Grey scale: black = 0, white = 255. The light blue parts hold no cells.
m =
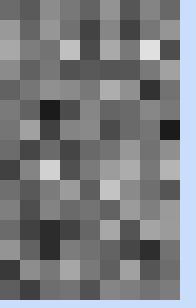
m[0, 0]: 107
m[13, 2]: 120
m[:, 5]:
[147, 134, 169, 85, 173, 101, 75, 115, 156, 195, 98, 167, 99, 95, 133]
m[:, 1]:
[90, 101, 125, 97, 118, 98, 161, 70, 132, 89, 78, 65, 98, 141, 63]
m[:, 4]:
[99, 67, 75, 89, 120, 134, 137, 105, 122, 94, 115, 102, 113, 121, 82]
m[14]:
[94, 63, 110, 115, 82, 133, 126, 114, 124]
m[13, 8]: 109
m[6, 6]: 106
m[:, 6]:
[86, 66, 120, 86, 144, 106, 106, 151, 172, 138, 155, 84, 71, 161, 126]
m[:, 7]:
[132, 119, 224, 121, 50, 135, 117, 114, 120, 111, 127, 164, 46, 85, 114]
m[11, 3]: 66
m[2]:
[168, 125, 115, 192, 75, 169, 120, 224, 77]
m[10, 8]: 154
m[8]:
[65, 132, 209, 80, 122, 156, 172, 120, 180]
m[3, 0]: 139
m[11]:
[107, 65, 44, 66, 102, 167, 84, 164, 155]
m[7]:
[108, 70, 106, 69, 105, 115, 151, 114, 143]
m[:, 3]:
[120, 113, 192, 82, 138, 76, 132, 69, 80, 155, 106, 66, 124, 166, 115]
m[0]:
[107, 90, 140, 120, 99, 147, 86, 132, 104]
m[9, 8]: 85
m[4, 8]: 114

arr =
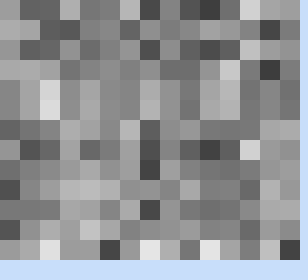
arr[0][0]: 157
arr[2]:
[150, 96, 102, 146, 108, 128, 148, 79, 141, 96, 76, 95, 192, 157, 147]
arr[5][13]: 134
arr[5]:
[134, 164, 219, 142, 169, 140, 133, 179, 146, 115, 169, 179, 119, 134, 117]
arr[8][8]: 159
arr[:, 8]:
[131, 124, 141, 110, 146, 146, 141, 132, 159, 133, 148, 146, 175]
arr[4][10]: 165
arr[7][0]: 149
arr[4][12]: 115
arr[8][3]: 154
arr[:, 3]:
[175, 88, 146, 116, 141, 142, 173, 163, 154, 182, 167, 159, 156]
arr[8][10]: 117
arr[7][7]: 79
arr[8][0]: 111
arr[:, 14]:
[158, 123, 147, 124, 113, 117, 171, 145, 157, 152, 171, 139, 67]
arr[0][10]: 62
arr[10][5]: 133
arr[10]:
[120, 120, 122, 167, 162, 133, 170, 72, 148, 120, 111, 116, 137, 170, 171]
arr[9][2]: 157
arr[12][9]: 118
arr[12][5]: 70
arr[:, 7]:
[73, 143, 79, 143, 172, 179, 94, 79, 68, 147, 72, 141, 229]
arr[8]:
[111, 127, 138, 154, 169, 145, 158, 68, 159, 129, 117, 113, 123, 150, 157]
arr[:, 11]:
[111, 152, 95, 200, 183, 179, 118, 95, 113, 128, 116, 133, 164]
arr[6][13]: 167
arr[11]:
[84, 145, 173, 159, 194, 167, 130, 141, 146, 155, 130, 133, 106, 155, 139]
